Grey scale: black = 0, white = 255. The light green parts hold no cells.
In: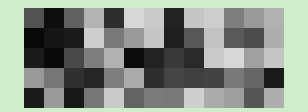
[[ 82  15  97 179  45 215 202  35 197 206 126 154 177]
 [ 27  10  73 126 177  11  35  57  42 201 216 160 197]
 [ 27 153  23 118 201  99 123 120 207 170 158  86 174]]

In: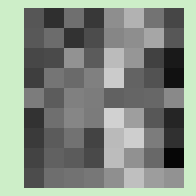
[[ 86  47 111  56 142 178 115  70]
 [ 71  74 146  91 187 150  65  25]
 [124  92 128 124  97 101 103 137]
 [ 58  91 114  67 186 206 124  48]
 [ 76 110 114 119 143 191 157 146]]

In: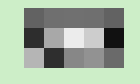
[[ 98 111 112 111  98]
 [181  46 135 146 106]]

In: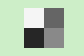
[[245 101]]

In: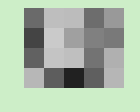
[[106 190 188 109 153]
 [ 97 196 191 115 176]]

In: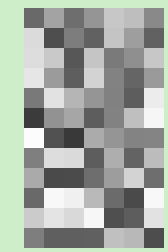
[[105 163 110 149 199 190 137]
 [221 201  87 197 122 143 199]
 [121 226 181 149 129  93 236]
 [252  81  57 171 149 131 132]
 [170  74  75 110 157 211 110]
 [203 228 217 247  79  93 226]]

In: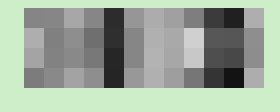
[[133 134 167 134  44 150 172 160 126  59  32 174]
 [164 130 137 120  38 134 179 167 200  78  72 141]]

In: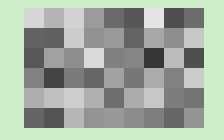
[[214 180 210 155 106  87 228  79 108]
 [ 88 161 141 218 128 133  54 187  79]
 [173 192 205 175 110 171 199 125 116]]
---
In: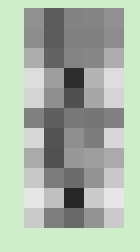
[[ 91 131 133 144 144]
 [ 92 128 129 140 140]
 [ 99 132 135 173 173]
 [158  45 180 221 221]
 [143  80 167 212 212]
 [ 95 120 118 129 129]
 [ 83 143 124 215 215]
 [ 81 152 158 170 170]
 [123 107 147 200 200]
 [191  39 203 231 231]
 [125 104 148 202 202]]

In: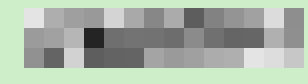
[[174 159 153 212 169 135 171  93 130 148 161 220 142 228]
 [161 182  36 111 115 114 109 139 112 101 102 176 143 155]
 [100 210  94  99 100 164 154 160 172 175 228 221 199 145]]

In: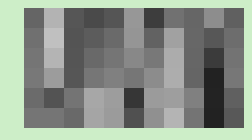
[[179  86  74  85 151  61 113 102 141  96 101]
 [192  84  92 106 149  98 161 103  87 109 112]
 [180  85 105 117 136 120 172 102  59 115 117]
 [156  86 118 128 118 140 173 101  34 119 120]
 [ 83 116 167 157  54 155 158 128  35  96 107]
 [117 105 165 155  80 144 180 116  34  88 117]]

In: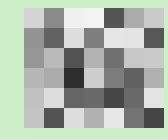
[[138 240 243  84 171 201 212]
 [ 98 221 127 229 227  87 147]
 [186  83 178 112 199 202 150]
 [171  45 205 125  97 177 183]
 [221 101 106  70 106 228 193]
 [ 83 221 177 231 115  69 196]]

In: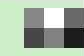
[[255 106 135]
 [130  29  71]]

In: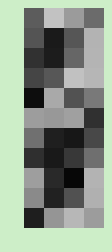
[[194 155 107  92]
 [ 26  86 179  84]
 [ 28 102 180  49]
 [ 87 193 182  69]
 [169  82 121  13]
 [152 160  48 157]
 [ 31  23  72 112]
 [ 25  56 111  47]
 [ 41   7 179 158]
 [ 33  81 176 138]
 [149 183 156  30]]

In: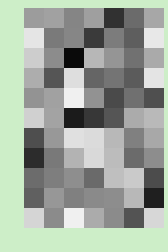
[[161 133 159  49 107 167 156]
 [122 134  58 124  94 232 229]
 [140  10 183 149 113 170 205]
 [ 85 222 101 116  91 228 173]
 [161 240 146  74 112  79 147]
 [163  27  55  85 171 185 208]
 [152 224 219 184 128 168  78]
 [121 179 217 188 107 141  44]
 [126 142 106 191 202  76 108]
 [151 128 138 141 184  31  96]
 [139 240 171 139  83 215 213]]

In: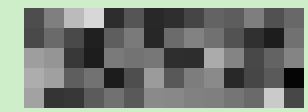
[[127 187 215  45  85  40  46  69  99  93 126  81 104  77]
 [106  73  32  94 122  39 107 130 113  82  48  29 113  73]
 [149  56  29 122 115 119  46  45 171 132  72  99 132 158]
 [160  94 114  28  78 155  88 125 138  40  70  90   5 173]
 [ 52  55  91 113  89 138 136 129 127 117 106 202  71 162]]

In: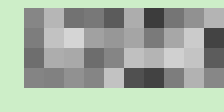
[[182 114 120  91 173  60 117 145 180 134]
 [194 213 161 151 165 122 167 203  67 125]
 [173 169 109 133 192 180 208 196  92 110]
 [129 145 133 194  80  66 125 178 135 132]]
